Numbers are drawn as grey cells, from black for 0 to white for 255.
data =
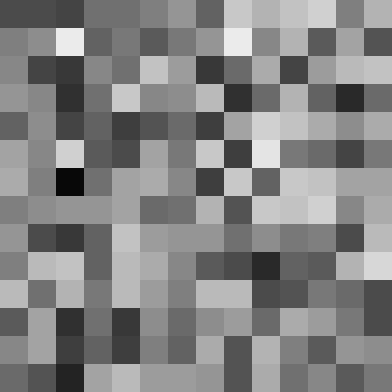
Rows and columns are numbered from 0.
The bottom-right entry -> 120
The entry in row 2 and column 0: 135
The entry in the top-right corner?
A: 179
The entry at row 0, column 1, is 75
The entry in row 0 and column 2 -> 68
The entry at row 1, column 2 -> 235
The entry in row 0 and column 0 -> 75
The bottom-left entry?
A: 106
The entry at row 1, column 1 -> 141
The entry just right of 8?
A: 112
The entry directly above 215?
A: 186
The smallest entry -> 8
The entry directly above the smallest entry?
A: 208

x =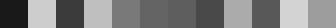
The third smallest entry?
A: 73
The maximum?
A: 211
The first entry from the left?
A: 25
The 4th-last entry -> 171

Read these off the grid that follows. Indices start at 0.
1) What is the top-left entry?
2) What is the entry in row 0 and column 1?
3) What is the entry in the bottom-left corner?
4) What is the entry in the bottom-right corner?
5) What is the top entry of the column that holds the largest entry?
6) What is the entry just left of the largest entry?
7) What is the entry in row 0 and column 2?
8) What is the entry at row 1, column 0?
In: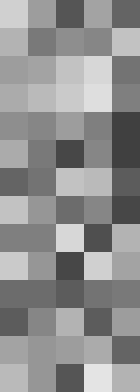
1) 208
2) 157
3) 186
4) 179
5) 163
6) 85
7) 85
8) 179

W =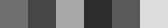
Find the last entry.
221
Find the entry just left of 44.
169
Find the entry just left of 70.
112

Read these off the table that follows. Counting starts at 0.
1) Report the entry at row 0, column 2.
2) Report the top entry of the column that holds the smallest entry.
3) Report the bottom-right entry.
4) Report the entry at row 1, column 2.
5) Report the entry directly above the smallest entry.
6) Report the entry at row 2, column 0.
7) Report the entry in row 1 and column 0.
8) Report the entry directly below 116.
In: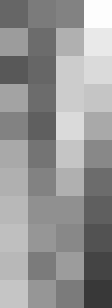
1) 130
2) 253
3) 56
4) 176
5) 68
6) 88
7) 156
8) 130

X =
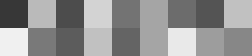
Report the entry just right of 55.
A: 186
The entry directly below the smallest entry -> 240
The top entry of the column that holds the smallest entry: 55
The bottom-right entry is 135
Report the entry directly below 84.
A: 157

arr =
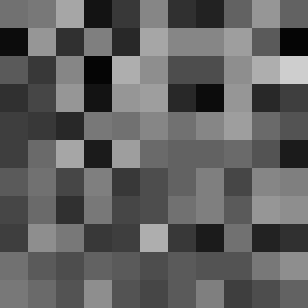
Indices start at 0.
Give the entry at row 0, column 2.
166
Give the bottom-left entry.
120
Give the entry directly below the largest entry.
62
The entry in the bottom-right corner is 98
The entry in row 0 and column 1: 120
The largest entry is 206
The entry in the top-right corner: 98
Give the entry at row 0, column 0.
113
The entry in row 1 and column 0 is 12
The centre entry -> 106
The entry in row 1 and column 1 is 150
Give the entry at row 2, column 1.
56
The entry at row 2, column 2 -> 134
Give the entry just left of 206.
174
